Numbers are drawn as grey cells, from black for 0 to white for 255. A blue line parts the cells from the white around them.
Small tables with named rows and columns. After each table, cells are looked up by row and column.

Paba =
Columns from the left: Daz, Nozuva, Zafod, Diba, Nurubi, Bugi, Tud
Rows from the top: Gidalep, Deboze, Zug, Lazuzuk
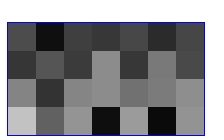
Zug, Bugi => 123
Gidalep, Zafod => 63
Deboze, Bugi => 121
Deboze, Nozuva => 85
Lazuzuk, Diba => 14
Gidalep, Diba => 55
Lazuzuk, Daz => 194
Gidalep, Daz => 76
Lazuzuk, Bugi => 10
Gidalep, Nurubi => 71
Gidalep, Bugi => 43
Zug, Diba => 140
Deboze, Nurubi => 55
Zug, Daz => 132
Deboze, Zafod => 59

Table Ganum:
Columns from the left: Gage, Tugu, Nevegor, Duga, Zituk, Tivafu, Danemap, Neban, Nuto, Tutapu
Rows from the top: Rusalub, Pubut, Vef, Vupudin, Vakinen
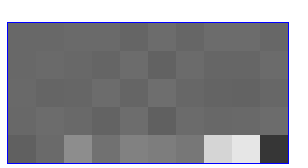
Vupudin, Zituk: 109
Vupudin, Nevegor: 105
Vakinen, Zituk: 129
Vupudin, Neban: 104
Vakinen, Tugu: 106
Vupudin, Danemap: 107
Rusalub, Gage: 104
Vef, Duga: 108
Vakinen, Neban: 213
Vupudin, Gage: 104
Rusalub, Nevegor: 106
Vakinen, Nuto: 230
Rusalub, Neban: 108
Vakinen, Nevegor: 141
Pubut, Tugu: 106
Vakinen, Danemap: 119
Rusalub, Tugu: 104

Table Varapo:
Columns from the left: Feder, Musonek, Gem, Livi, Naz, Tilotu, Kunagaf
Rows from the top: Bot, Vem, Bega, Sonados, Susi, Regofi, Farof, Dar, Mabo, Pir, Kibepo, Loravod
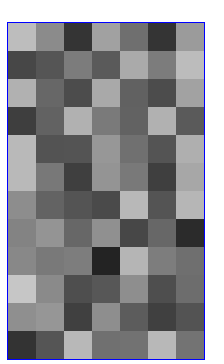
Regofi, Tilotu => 63
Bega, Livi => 169
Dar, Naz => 71
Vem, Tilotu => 124
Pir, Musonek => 138
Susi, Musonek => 83
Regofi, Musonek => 120
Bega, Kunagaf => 162
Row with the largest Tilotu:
Loravod

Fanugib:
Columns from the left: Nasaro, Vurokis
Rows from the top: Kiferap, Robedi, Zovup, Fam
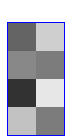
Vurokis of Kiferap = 207
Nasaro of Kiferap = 100
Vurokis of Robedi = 124
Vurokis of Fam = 124
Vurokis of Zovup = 231
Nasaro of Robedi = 136
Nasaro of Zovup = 50
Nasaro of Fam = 194
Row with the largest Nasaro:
Fam

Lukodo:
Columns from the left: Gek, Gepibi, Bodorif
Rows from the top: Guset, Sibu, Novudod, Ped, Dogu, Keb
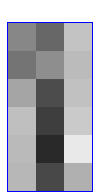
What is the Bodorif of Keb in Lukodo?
176
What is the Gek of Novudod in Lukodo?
165
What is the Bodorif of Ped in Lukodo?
202
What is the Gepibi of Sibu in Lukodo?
142
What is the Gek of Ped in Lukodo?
191
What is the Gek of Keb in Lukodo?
183
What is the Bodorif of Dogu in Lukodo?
233
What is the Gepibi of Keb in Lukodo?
72
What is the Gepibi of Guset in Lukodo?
103

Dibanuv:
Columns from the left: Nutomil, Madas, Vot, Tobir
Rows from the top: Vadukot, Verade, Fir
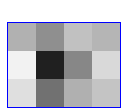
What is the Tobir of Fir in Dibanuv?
196
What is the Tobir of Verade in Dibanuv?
217
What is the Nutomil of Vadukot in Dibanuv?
177
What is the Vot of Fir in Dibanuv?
176
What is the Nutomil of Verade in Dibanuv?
242
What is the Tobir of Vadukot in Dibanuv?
181
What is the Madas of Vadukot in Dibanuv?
143
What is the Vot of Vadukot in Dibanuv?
193
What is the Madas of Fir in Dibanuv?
113
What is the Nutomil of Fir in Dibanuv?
223
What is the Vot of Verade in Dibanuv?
135
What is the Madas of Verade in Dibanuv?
32

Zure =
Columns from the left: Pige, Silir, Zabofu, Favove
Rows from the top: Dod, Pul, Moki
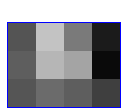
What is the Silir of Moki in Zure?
107
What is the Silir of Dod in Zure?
195
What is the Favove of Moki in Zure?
63
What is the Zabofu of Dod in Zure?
122
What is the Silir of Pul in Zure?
182
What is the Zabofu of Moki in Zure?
94
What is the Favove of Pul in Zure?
10
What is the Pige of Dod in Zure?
84
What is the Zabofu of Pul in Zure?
164
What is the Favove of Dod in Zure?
27
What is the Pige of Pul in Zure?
94
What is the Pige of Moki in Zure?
85

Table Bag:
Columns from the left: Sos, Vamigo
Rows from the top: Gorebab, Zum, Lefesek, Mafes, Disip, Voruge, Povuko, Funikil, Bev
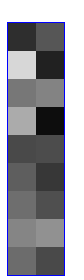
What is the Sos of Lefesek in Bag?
119
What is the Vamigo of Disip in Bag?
76
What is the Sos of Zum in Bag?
215
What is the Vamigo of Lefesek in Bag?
131
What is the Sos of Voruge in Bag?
94
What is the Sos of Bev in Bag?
108

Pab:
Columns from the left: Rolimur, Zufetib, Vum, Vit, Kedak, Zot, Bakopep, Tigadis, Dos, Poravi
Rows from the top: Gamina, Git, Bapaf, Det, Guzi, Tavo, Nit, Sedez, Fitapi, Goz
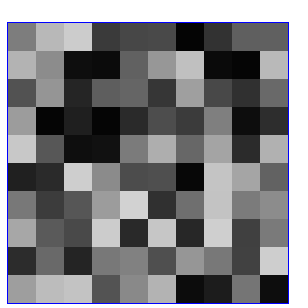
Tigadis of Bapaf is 72
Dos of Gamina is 95
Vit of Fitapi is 120
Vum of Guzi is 14
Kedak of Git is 97
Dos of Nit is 123
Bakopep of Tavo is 7
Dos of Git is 5
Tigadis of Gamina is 50
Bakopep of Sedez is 39
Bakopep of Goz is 12
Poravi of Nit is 140
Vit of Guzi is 17
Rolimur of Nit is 120

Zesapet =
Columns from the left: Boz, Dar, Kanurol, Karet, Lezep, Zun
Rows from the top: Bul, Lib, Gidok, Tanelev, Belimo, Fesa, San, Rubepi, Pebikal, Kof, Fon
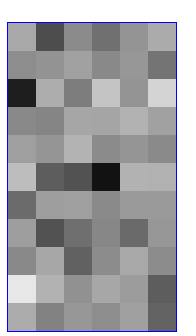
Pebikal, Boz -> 137
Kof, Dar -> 178
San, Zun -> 154
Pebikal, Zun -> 140
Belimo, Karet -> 139
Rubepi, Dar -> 82
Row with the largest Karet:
Gidok

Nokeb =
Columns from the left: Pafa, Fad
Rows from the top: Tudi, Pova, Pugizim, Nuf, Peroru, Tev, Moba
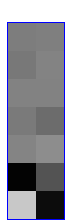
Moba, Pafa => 200
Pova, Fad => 131
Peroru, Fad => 141
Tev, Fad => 83
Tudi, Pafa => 125
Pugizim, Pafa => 130
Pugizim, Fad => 130
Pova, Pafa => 120
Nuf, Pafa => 122
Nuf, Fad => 108
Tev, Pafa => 3
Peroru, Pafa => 132
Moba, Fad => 12
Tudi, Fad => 127
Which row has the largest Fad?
Peroru

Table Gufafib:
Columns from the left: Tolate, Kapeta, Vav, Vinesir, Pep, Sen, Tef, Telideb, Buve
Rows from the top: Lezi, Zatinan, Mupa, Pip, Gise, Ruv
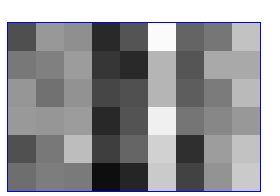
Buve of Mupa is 186
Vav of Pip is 156
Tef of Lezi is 100
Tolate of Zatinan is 120
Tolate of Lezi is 79
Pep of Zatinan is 41
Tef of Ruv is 66
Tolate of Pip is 153
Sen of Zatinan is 181
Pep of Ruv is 37
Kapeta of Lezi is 152
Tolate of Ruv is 110
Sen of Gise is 209
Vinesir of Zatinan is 54
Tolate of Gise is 80
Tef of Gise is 47
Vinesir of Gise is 62
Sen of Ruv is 202
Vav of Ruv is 122
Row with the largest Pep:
Gise

